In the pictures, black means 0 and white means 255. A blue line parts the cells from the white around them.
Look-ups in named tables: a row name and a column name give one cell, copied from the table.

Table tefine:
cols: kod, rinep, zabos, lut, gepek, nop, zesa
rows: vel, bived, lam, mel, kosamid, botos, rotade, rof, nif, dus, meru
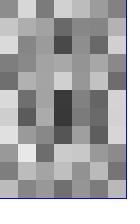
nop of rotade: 106
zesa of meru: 185
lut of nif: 203
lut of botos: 58
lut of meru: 112
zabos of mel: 163
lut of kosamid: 208
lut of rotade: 56
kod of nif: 153
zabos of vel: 123
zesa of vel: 130
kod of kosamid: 111
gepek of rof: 159
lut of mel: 168

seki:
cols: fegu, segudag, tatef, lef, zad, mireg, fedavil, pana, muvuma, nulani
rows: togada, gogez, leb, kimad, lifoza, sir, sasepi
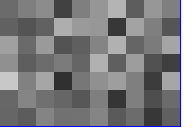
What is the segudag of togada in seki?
127
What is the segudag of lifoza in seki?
129
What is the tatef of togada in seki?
140
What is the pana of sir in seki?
127
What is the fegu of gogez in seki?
97
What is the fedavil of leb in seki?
177
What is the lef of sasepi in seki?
113
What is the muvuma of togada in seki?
151
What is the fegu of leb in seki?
160
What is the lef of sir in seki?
102
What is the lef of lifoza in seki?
48
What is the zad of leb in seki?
95
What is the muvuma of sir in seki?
78
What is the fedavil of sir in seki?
53
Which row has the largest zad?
gogez

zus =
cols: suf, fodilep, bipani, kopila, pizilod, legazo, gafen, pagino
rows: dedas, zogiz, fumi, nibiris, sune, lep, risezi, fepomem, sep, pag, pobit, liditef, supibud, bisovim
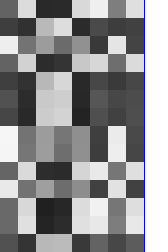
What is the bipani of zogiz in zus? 185
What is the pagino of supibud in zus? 232
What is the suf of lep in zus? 81
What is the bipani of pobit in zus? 159
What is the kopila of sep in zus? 110
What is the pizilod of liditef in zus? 220
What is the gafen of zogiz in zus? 61
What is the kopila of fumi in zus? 107
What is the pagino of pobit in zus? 65

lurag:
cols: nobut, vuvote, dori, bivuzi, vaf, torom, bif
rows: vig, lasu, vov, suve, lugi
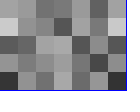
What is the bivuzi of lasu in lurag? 85
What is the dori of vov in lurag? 163
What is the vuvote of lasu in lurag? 146
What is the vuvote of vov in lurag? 102
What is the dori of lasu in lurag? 133
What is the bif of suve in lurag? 141
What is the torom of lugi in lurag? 150
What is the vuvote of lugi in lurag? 146
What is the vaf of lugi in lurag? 107
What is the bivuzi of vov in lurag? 169
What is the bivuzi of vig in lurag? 121
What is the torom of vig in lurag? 97
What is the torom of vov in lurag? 140
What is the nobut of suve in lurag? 148
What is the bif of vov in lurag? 86

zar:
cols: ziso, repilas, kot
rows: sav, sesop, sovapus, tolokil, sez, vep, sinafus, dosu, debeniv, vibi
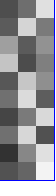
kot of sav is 224
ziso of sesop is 91
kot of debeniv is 224
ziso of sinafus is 69
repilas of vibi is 101
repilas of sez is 198
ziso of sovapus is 159
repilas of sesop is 213
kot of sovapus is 146
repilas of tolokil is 76
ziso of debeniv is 50
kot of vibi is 243
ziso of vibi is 82

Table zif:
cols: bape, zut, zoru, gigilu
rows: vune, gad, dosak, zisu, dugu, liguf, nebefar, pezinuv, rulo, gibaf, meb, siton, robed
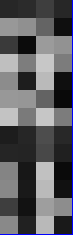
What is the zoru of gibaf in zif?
193
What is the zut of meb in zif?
25
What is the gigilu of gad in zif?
15
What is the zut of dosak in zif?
11
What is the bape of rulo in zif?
37
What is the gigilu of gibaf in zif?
10
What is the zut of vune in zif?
43
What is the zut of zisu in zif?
125
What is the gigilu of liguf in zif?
9
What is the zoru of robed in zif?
185
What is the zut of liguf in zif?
150
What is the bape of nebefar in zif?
195
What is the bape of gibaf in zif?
132
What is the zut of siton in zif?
18
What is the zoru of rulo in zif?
72
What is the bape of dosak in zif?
58
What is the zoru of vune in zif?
62
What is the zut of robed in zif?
33
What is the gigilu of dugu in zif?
15
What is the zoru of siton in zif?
158

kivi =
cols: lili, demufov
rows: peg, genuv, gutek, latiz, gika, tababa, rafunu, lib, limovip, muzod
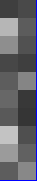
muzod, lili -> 93
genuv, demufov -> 92
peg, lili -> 63
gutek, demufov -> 81
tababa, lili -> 103
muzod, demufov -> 136
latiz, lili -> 71
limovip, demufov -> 97
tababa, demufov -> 56
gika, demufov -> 133
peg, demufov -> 73
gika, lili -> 93

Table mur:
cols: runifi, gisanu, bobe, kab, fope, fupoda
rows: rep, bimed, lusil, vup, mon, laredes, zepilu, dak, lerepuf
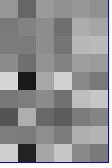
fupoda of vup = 155
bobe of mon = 168
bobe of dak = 142
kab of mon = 209
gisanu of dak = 124
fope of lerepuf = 137
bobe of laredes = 139
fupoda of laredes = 198
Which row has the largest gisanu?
zepilu

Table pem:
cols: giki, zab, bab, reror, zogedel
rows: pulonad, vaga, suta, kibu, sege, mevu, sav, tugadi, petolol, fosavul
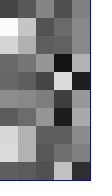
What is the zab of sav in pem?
108
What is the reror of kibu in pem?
20
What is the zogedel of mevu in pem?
152
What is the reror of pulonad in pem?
80
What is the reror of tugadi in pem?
95
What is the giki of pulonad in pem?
69
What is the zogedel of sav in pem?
169
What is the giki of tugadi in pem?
215
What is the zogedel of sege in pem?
30
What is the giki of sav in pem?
92
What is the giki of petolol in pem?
219
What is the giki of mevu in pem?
140
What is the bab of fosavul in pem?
81
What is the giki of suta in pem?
213
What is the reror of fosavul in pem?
193
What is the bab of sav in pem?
149
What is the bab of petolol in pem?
87
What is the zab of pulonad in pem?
88
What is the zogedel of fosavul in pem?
47
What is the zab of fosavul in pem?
91
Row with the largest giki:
vaga

